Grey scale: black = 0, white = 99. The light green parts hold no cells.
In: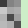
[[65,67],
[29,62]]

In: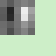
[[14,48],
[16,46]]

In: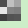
[[51,49],
[32,33]]

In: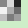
[[67,42],
[48,61]]

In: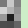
[[69,57],
[12,60]]

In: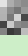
[[54,46],
[47,82]]

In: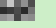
[[23,29],
[63,27]]
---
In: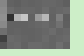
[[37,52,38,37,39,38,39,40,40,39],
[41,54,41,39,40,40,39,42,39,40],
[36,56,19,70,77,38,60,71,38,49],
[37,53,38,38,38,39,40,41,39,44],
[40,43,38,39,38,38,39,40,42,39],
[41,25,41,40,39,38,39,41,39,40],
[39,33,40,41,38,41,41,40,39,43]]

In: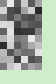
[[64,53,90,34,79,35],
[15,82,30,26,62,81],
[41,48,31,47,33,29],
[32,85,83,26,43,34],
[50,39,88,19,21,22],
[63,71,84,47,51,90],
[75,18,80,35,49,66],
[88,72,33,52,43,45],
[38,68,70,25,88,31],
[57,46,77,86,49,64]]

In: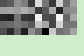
[[61,31,36,56,49,22,85,46,22,80,42],
[55,62,64,60,68,61,23,34,67,13,53],
[64,16,13,45,21,19,93,30,28,95,40],
[46,39,41,46,42,34,76,64,27,81,45],
[63,30,16,38,12,55,41,1,78,44,48]]

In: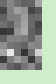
[[64,42,52,44,38,39],
[34,27,51,62,57,27],
[41,38,49,50,61,40],
[28,43,38,52,64,41],
[32,21,24,58,66,38],
[53,38,51,51,48,39],
[51,55,45,43,38,54],
[81,64,90,44,21,44],
[51,24,49,61,51,22],
[38,51,39,33,45,54]]

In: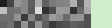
[[69,12,27,58,52,37,67,37,47,50,52,68,33],
[65,74,43,45,53,34,85,19,29,60,59,19,41],
[31,43,43,57,23,52,32,41,61,55,41,57,58],
[31,40,44,27,57,30,58,36,23,29,32,37,34]]

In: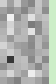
[[64,80,62,79,59,52,76],
[55,62,55,62,52,66,75],
[75,56,93,56,69,87,71],
[72,65,82,67,69,48,54],
[70,69,85,65,72,88,55],
[63,72,59,72,71,55,71],
[58,82,72,62,60,53,72],
[70,72,79,70,59,58,67],
[53,69,21,72,74,53,72],
[69,55,67,70,73,66,53],
[66,72,83,70,62,92,79],
[53,64,58,50,69,70,63]]
